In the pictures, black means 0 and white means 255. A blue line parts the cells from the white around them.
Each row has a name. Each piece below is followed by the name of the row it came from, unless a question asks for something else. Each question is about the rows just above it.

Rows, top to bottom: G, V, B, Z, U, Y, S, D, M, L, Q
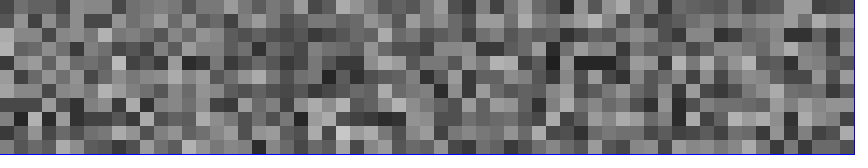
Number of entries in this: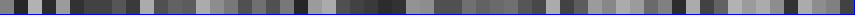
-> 61
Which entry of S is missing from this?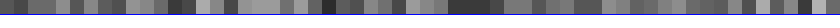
[163]
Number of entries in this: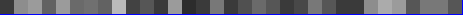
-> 33
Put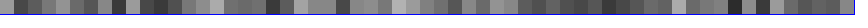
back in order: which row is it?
S

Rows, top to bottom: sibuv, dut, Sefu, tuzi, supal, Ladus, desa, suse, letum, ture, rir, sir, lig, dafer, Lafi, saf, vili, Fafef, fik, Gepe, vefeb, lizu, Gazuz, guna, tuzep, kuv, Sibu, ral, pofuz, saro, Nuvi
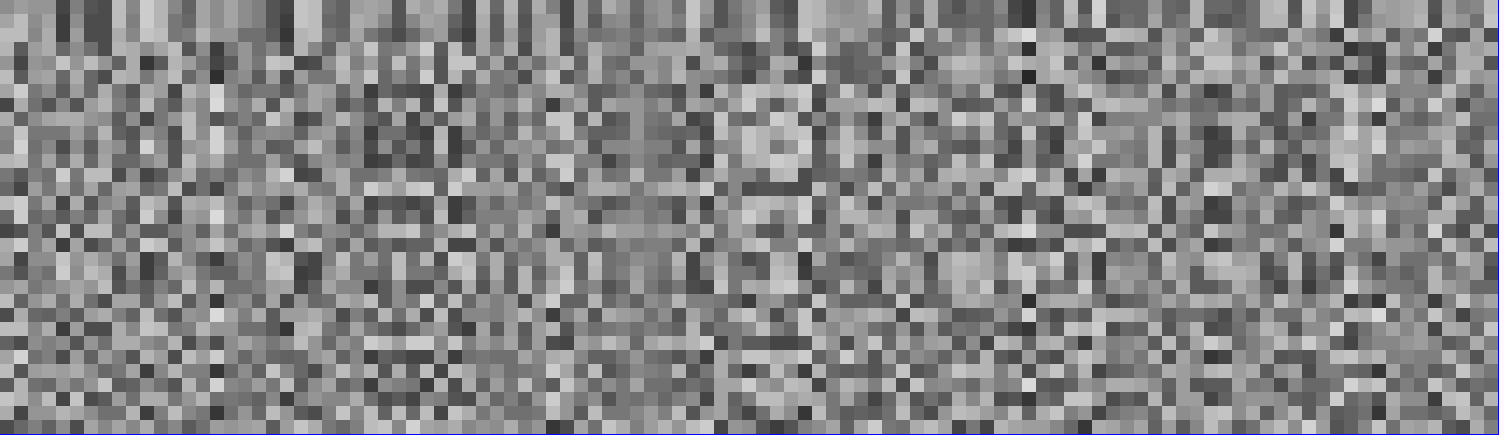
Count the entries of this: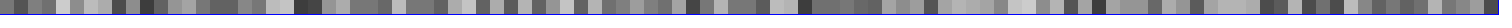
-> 107
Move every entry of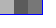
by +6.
[186  97 125]

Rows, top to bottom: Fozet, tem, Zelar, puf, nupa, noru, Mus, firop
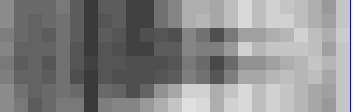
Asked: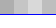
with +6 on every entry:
[180 203 223 196]
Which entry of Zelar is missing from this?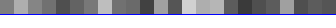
[203]
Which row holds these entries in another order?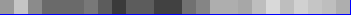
Fozet
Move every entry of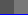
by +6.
[ 91 126]
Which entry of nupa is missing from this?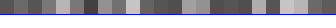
[72]

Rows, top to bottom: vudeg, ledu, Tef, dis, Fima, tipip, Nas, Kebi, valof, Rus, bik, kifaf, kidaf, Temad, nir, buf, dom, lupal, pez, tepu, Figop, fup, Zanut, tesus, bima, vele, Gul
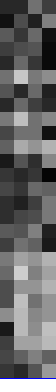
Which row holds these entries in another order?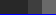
Kebi
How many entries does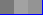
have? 3
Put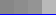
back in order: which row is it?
Zanut
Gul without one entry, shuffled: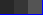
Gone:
[154]
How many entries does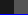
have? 2

